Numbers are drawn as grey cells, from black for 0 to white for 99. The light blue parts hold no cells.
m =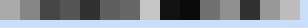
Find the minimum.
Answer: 4
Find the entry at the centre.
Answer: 77

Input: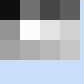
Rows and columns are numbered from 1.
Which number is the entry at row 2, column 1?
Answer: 57
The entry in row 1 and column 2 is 44
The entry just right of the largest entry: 88

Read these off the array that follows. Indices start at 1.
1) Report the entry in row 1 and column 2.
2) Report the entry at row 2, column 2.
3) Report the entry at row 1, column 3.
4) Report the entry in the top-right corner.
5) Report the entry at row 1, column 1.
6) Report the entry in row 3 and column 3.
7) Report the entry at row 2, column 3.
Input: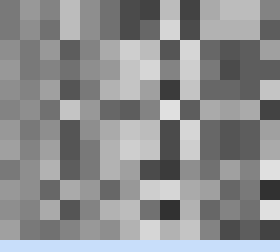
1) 59
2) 55
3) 51
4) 51
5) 47
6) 59
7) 44

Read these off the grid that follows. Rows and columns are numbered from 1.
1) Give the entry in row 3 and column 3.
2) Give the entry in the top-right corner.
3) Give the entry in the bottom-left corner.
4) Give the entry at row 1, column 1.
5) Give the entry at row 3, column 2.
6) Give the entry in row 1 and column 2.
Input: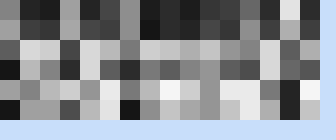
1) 80
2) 17
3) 8
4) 51
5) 84
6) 14
